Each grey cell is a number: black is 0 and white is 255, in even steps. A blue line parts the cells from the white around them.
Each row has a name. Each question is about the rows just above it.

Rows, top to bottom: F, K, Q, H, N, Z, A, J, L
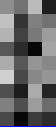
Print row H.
[ 87  44   7 164]
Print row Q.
[179  66 121 156]
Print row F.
[142 114 187  29]
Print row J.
[128  79 156 108]
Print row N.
[171  87 149 136]
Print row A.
[ 79  29 171  36]

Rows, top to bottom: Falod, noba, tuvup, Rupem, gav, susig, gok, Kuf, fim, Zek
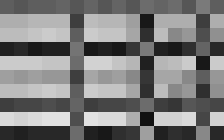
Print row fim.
[218 210 218 225 225  78 225 218 218 174  17 210 210 218  70 210]
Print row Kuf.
[ 62  70  70  78  70 100  62  70  70  78 108  62  54  86  78  70]

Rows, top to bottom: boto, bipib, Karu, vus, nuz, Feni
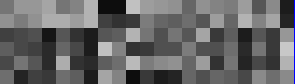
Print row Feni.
[110  36  64  57 110  94  28 165 131  13  57  28  36 102  80 102  94  72
 138 110 138]
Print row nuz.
[ 72 117  86  42 173  50  42  94 110 186 124 138 145 102 157  50 117  36
  72  50 179]
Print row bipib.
[145 124 145 173 173 157 179  64  50  57 124 102  94 110  86 157 102 179
 131 165  36]
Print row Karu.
[ 64  72  80  21  86  50  28  86  94 179 117  80 117  86 165  57  94  28
  86  57 151]

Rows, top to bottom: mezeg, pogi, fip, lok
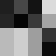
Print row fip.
[186 206 158  51]
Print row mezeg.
[ 31  71  19 219]

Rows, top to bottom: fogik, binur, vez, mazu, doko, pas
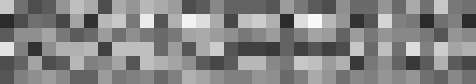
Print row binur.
[ 43  77 112 106  71 164  50 184 199 120 235  85 176 242 221 170  71 191
 205 176  43 221 249 184 149  50  85 213 128 120  43 112 128  43]
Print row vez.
[ 91 143 143 164 120  91 106 156 112 143 120 106 120 164 170 156 143 120
 136 156  99 128 164 156  99 156 120 149 136 136 120  85 149 136]
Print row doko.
[ 77  99 164  77  91 184 128 136 164  85 191 176 164 143  91  71  91 184
 184 136 120 199 191 156 176  57 120 143  99  57  91 176  91  71]
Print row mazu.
[227 128  50 143 176 176 184  64 191 191 191 106 156  85 170 205  85  64
  64  57  99  64  85  64  77 199 106 191 112 221 128 205 164 176]

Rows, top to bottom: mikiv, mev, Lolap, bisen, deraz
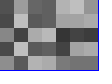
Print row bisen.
[ 73 191  89  96  67 163 171]
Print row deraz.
[142  89 179 171 122 115 115]
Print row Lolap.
[135  67 171 185  53  67  60]
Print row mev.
[ 73 191  89  96 163 163 171]
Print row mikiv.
[ 81 156 102  96 179 191 149]

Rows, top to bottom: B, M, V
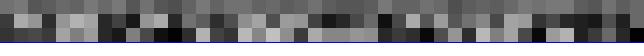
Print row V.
[ 52  66  73  59 163 127 155  40  24 127  73  16   2  46 178  66  52 184
 134 192 142  59 170 134 134 149 142  40  59  46   9  79 149  46 184 127
 163  73   9 155 178  32  59 105  40   2]
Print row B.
[113 120  86  93 105  99 120 105 120  86 113  86  79  99 120  99 113 113
  99 105  93  99 113  93  86  86  93 120  99  99 113 105  79  93  99  93
 105 120 113 120 120  93  86 113  93 105]

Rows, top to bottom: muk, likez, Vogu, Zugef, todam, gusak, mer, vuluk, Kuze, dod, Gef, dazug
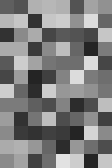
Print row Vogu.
[ 50 138 171  70  89  83  70 198]
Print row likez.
[183 198  50 198 205 145 220 102]
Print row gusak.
[ 70 157  36  64 131 220 123 110]
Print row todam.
[ 89 205 163 117 110 110 220  70]
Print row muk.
[ 95  83 177 183 177  83 163 145]

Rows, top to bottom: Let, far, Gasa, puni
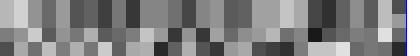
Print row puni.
[ 78 169 112 189 125 175 119 203  97 169 175  41  97 175  84  55 154 169
  78  63  48 125 196 196 224 105 119 112  41]
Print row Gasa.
[125 147 203  91 147 119 175  91 105 125 196 154  55 147  55 161 105 141
 154 183 112 133  25  84 105 125 119 224 105]
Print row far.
[183 209 147 105 154  84  97  63 119  55 133 133 112  70 133 147  91  97
 161 161 196 169  70  48  97 141  91 189 154]

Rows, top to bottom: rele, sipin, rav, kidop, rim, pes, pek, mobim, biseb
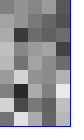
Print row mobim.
[211  73 121  96 191]
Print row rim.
[184 115 163 140 108]
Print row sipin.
[163 147 121 102  81]

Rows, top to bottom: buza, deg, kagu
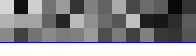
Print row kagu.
[137  65 115 137 123 129 155  78 123  65 129  57  51  86]
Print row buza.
[214  16 207 115 155  51 129  99 170  72 107  92   8  51]
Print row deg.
[178 163 163  99  37 186 143 107  86 192  29  23  44  92]

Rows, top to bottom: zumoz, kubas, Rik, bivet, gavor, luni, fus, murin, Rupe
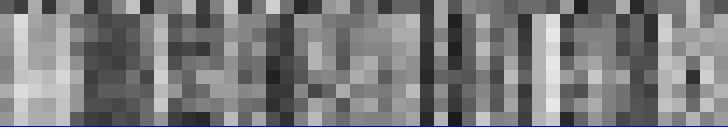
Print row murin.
[135 206 171 164 193 150  79  79  71  85 107 199  85 114 129 121 143 114
 107  48  71 100 164 143  85 150 164 114 156 150  56 121  56  92 143  85
 164  71 171 231 107 143 171 129 114  85  79 193 179 107 193 143]
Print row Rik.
[150 212 156 150 186 143 107  85  71  92 129 186  92 121 107 107 143 135
 114  71  63 121 143 135 100 135 143 143 171 171  63 129  48 100 150  92
 135  56 179 231  92 129 129 129  85 100  48 206 156 156 171 164]
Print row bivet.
[143 206 164 164 186 107  71  63  71  79 121 171  63  71  56 100 171 114
 150  79  56 121 179 135  92 129 135 135 150 164  48 164  33 100 186 114
 135  63 179 212  56 114 135 129  71  92  71 179 135 171 150 156]

